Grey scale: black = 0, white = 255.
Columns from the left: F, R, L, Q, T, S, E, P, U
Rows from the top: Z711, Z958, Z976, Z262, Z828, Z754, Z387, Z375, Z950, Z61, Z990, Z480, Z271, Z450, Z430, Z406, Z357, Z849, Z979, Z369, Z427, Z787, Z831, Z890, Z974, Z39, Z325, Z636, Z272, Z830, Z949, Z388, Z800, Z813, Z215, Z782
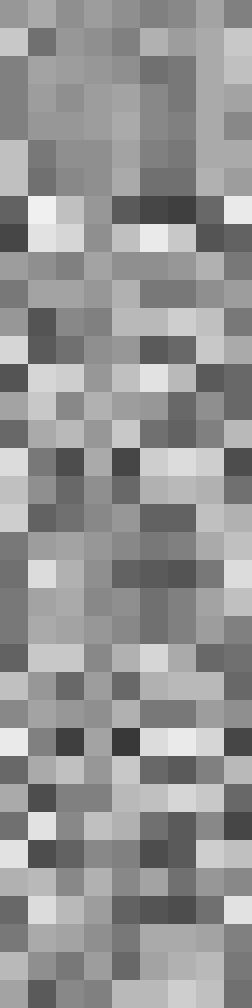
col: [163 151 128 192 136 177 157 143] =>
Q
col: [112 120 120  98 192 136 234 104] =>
F
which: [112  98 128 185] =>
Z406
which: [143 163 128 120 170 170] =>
Z754

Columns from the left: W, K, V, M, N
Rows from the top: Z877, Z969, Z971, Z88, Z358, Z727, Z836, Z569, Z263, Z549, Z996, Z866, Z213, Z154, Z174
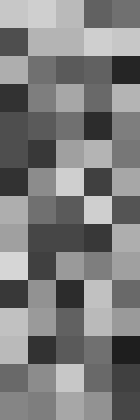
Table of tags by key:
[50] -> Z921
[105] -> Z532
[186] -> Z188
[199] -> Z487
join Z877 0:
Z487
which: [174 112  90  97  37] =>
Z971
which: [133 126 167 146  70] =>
Z174

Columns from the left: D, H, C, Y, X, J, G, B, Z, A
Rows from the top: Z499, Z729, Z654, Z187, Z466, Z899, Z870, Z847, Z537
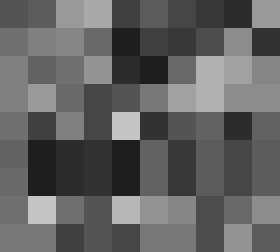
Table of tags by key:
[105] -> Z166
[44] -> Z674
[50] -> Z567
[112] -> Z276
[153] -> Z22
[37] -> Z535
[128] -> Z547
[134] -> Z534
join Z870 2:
Z674
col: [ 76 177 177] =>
B
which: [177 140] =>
Z187
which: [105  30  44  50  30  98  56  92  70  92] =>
Z870
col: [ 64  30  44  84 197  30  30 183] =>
X
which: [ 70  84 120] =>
Z187
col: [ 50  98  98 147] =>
J

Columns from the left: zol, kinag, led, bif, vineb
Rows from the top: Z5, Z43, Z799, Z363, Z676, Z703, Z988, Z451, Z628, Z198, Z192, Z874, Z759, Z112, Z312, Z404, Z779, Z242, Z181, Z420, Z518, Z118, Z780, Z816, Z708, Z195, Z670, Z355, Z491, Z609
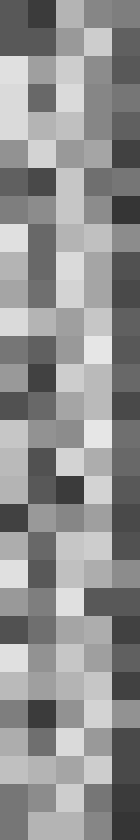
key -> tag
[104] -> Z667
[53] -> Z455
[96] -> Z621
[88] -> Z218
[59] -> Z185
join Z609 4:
Z455
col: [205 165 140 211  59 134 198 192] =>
led
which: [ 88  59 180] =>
Z5
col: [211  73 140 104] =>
kinag
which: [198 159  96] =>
Z816
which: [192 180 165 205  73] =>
Z355

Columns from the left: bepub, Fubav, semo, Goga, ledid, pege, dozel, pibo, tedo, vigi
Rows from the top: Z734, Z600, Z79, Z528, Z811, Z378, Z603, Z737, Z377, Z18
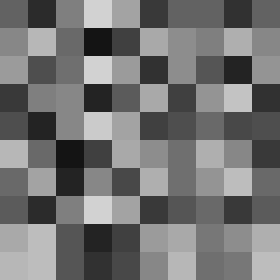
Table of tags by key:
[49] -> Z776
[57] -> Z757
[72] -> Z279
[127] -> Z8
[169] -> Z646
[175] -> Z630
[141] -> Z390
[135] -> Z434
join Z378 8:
Z434
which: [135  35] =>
Z528
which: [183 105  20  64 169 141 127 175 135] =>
Z600

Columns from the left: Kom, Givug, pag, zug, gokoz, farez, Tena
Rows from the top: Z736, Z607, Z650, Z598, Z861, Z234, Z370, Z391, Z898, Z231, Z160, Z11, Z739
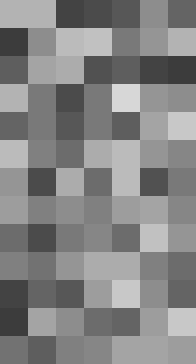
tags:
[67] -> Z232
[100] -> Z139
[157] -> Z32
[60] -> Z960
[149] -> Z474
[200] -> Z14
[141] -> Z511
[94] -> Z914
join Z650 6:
Z960
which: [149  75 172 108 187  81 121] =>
Z370
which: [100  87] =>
Z160
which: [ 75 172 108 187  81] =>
Z370
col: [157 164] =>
farez

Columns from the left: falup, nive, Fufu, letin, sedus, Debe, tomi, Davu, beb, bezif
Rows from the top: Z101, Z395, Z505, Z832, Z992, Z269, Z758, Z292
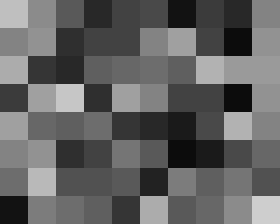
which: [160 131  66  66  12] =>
Z832
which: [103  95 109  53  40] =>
Z992
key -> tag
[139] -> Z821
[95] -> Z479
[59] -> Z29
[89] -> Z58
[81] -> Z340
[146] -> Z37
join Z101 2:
Z58
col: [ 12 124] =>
tomi
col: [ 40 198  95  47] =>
Fufu

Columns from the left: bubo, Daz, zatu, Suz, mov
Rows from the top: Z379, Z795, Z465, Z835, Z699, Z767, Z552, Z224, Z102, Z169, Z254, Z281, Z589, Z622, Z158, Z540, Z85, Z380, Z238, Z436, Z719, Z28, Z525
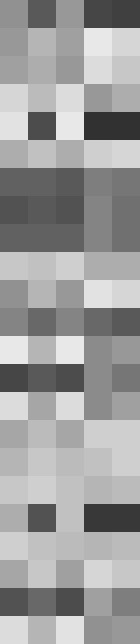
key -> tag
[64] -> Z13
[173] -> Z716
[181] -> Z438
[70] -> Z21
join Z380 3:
Z438
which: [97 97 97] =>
Z102

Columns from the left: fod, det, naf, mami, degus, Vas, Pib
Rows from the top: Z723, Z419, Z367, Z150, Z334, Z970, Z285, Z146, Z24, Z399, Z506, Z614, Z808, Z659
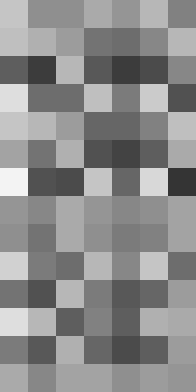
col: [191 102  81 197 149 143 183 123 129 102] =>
mami
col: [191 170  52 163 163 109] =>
Pib

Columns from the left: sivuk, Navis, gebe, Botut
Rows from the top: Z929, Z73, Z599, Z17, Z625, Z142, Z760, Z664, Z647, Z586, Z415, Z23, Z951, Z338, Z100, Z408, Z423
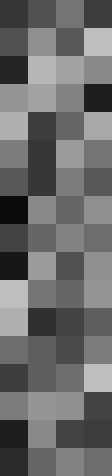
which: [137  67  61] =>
Z408
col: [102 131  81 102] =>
gebe
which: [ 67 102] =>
Z647

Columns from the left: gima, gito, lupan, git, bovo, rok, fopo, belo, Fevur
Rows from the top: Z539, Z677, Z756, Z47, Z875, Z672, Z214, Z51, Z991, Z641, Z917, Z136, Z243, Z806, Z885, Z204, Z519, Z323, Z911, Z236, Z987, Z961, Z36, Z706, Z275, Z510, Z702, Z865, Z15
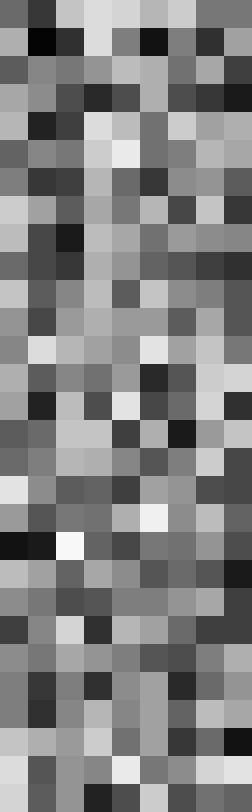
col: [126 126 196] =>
gima
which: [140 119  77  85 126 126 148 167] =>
Z961
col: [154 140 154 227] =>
bovo
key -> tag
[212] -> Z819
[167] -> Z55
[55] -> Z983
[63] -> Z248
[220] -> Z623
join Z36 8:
Z248
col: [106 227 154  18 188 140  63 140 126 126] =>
gima

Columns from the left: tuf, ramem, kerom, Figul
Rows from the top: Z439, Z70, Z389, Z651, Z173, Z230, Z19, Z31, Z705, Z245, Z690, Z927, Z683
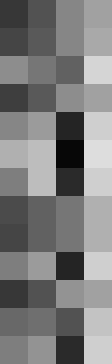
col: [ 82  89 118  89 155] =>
ramem
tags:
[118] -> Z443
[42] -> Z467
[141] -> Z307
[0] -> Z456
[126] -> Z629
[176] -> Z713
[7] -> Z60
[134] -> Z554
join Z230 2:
Z60
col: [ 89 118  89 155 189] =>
ramem
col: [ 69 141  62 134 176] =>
tuf
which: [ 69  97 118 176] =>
Z705
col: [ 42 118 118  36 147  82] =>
kerom

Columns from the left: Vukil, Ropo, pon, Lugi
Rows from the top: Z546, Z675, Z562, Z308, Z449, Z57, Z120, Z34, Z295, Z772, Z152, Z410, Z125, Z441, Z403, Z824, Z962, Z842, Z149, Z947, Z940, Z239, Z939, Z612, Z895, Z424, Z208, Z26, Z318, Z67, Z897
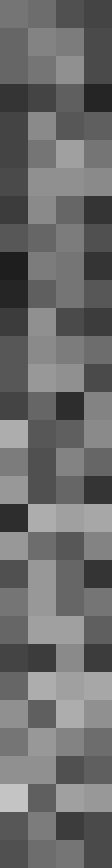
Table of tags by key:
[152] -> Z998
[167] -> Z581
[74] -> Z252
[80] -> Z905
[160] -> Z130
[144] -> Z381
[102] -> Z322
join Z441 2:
Z381
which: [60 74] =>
Z67
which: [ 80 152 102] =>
Z940
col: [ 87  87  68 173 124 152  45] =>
Vukil
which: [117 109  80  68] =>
Z546
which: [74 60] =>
Z410
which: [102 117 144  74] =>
Z562

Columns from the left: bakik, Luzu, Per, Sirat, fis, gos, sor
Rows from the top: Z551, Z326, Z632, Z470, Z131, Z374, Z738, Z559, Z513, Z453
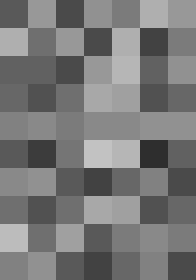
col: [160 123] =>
fis
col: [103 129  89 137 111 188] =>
bakik

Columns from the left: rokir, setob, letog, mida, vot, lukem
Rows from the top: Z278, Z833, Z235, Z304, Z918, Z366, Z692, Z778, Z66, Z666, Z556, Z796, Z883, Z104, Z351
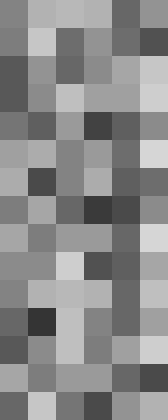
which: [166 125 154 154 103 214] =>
Z66
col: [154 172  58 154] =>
mida
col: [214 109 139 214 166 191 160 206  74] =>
lukem
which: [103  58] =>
Z778
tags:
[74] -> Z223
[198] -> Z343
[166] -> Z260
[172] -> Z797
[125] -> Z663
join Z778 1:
Z260

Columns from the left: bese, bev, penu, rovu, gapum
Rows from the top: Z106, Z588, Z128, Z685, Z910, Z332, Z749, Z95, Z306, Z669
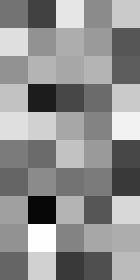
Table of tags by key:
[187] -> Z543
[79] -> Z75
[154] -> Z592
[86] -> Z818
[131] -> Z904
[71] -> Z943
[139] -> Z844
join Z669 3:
Z75
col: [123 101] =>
bese
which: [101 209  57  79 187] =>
Z669
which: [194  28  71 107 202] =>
Z685
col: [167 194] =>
penu

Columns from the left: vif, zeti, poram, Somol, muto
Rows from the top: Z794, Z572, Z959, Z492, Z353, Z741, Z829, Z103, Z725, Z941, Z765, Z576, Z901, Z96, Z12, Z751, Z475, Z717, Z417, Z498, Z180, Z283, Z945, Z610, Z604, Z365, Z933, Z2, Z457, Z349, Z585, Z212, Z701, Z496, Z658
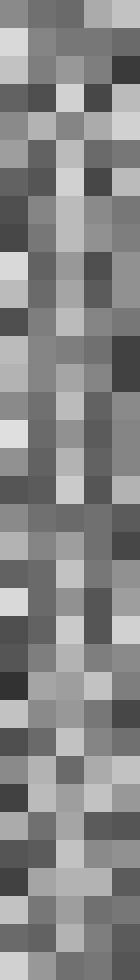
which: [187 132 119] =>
Z576
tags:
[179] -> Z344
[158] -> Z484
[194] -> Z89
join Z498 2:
Z484
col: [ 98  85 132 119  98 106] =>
zeti
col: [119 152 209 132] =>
poram
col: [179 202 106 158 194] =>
poram

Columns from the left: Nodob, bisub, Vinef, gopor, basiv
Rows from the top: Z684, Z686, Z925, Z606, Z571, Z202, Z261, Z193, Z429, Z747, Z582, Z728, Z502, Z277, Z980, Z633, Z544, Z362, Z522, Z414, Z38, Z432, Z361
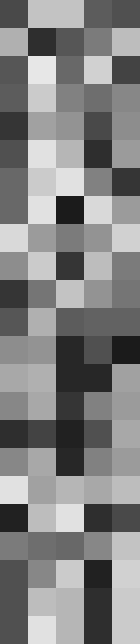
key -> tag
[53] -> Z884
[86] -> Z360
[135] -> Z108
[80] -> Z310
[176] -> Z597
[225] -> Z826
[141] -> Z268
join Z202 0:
Z310
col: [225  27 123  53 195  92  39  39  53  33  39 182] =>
Vinef
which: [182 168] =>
Z362
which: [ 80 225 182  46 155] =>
Z202
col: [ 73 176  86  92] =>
Nodob
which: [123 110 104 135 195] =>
Z414

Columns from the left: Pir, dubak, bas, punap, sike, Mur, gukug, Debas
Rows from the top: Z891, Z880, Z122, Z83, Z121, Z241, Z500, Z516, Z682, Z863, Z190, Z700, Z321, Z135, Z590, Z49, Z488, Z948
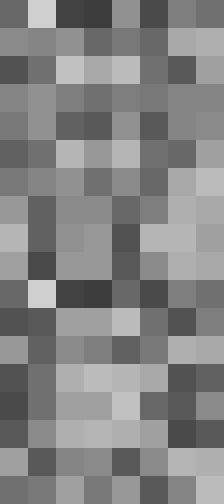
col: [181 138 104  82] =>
sike
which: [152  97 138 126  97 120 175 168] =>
Z321
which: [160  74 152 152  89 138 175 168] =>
Z863
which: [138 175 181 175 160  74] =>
Z49
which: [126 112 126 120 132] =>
Z83
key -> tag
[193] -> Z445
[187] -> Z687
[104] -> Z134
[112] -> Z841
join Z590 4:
Z445
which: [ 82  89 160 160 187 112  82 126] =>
Z700

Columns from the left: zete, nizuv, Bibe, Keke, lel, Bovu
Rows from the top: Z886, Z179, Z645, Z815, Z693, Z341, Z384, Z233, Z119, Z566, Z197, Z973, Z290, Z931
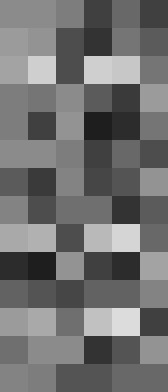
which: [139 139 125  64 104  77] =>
Z341
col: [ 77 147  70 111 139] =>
Bibe
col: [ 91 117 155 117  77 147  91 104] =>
Bovu
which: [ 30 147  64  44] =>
Z566
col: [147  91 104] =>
Bovu

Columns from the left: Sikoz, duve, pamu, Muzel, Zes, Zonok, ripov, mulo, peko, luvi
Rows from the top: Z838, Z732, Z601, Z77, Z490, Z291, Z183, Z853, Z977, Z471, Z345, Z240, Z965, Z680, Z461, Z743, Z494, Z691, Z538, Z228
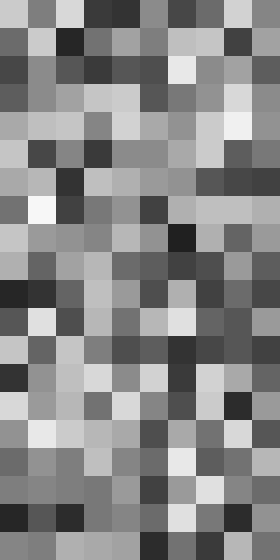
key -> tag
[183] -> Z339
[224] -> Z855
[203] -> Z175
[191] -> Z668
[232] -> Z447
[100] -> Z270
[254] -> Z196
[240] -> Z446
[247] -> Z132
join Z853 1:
Z132
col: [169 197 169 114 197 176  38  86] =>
Sikoz
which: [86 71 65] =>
Z183
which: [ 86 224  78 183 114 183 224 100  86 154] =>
Z240
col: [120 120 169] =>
Muzel
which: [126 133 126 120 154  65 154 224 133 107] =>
Z691
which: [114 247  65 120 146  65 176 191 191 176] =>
Z853

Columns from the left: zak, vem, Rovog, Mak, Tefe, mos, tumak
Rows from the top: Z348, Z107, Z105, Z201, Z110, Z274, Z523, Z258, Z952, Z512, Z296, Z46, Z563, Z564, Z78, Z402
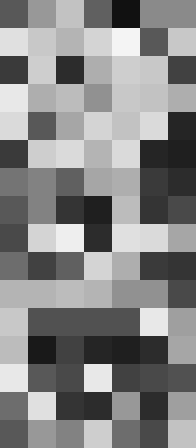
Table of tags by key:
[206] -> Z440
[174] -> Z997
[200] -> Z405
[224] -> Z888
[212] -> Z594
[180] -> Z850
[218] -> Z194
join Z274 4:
Z194
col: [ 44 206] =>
Mak
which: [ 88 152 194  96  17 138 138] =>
Z348
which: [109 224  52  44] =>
Z78
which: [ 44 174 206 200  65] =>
Z105

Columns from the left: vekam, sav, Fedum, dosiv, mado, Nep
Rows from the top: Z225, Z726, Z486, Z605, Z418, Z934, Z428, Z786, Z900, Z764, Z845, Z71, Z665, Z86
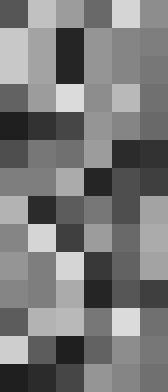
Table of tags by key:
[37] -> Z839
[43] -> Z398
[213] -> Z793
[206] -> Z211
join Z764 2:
Z793
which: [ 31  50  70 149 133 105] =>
Z418

